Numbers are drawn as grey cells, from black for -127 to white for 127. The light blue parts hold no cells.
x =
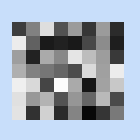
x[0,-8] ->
-66
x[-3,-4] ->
42
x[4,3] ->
124
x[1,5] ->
-55
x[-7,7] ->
-84
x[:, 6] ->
[27, 12, 29, 32, 34, 57, -74]
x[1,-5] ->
-94
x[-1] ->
[99, -78, 81, -85, 4, -119, -74, -6]
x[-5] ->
[30, -93, 42, 8, 101, 61, 29, -70]
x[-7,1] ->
1
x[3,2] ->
-9
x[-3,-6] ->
-58
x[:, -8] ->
[-66, 108, 30, 47, 111, 96, 99]
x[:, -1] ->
[-84, -97, -70, 108, 72, -53, -6]

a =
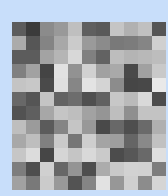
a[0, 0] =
-35
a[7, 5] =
24
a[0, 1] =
-68
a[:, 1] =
[-68, -41, -35, 34, 72, -42, -32, 27, 62, 92, -49, -6]
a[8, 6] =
36
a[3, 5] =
81
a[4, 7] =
12
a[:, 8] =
[49, -3, 52, -54, -57, 58, 15, -49, -26, -40, 82, 79]
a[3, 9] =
33
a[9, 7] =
-51
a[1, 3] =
40
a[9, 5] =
89
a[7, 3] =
5
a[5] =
[-23, -42, 68, -28, -18, -48, -30, 71, 58, 89, -51]
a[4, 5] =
99
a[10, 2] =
80
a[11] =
[33, -6, 75, 25, -44, 5, 98, 23, 79, 12, 85]
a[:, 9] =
[64, 5, 56, 33, -55, 89, 67, -21, 9, -22, 81, 12]
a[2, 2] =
35
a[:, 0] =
[-35, 43, -35, 0, 68, -23, -45, 62, 40, 70, -2, 33]
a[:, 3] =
[25, 40, 53, 97, 95, -28, 69, 5, 74, 85, -24, 25]
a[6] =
[-45, -32, 39, 69, 62, 34, 21, 62, 15, 67, 67]
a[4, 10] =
105
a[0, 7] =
69
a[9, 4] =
69
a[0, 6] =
-38
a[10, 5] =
-49
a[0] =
[-35, -68, 11, 25, 63, -32, -38, 69, 49, 64, -42]

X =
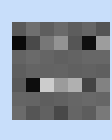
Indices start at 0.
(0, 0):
-37
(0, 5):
-25
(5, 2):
-33
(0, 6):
-43
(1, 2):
-8
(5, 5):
-22
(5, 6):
-25
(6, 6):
-6
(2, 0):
-27
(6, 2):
-30
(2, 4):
-28

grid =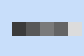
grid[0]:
-68
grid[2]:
-5
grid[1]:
-39

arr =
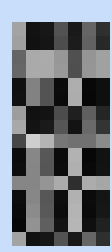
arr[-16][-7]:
35
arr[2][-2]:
21
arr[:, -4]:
[-45, -50, 23, 25, -116, -117, -51, -41, -8, -116, -115, 43, -113, -115, -108, -44]
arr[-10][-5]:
-108
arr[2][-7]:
-26
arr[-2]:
[-120, 18, -32, -108, 54, -112, -94]
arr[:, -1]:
[-80, -87, 33, 33, -112, -112, -90, -75, 11, -109, -108, 38, -106, -104, -94, -80]
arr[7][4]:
-108
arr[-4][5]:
-116
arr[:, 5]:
[-26, -29, 21, 22, -119, -120, -32, -21, -14, -120, -118, 44, -116, -117, -112, -25]
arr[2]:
[-26, 42, 43, 23, -47, 21, 33]
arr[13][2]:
-38
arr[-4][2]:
-40
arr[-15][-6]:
-110
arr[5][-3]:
45
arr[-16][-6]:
-109
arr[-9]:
[40, -108, -101, -41, -108, -21, -75]
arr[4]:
[-111, 2, -44, -116, 46, -119, -112]
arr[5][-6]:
2
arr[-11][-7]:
-110
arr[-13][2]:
42
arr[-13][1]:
42
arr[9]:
[-115, 7, -40, -116, 50, -120, -109]
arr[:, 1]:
[-109, -110, 42, 42, 2, 2, -110, -108, 78, 7, 6, 6, 7, 11, 18, -110]
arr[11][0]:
6
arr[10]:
[-113, 6, -41, -115, 48, -118, -108]

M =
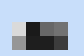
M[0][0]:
90
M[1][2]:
-97
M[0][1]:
-101

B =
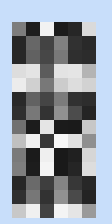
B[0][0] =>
-2
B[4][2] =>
-7
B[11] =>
[-89, -21, -65, 4, -72, -88]
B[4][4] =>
93
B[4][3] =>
76
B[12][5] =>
-92
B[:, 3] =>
[-100, 1, -6, 99, 76, -3, 17, -100, 119, -102, -102, 4, 17, 116]
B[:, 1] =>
[-97, -24, -30, 100, 80, -29, -7, -99, 113, -100, -98, -21, -8, 112]
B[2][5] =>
-83
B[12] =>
[-80, -8, -77, 17, -53, -92]
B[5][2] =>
-58
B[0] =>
[-2, -97, 114, -100, -89, 90]
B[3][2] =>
-35
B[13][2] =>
-61
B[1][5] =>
-86
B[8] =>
[64, 113, -72, 119, 97, 15]
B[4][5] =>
82
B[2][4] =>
-80
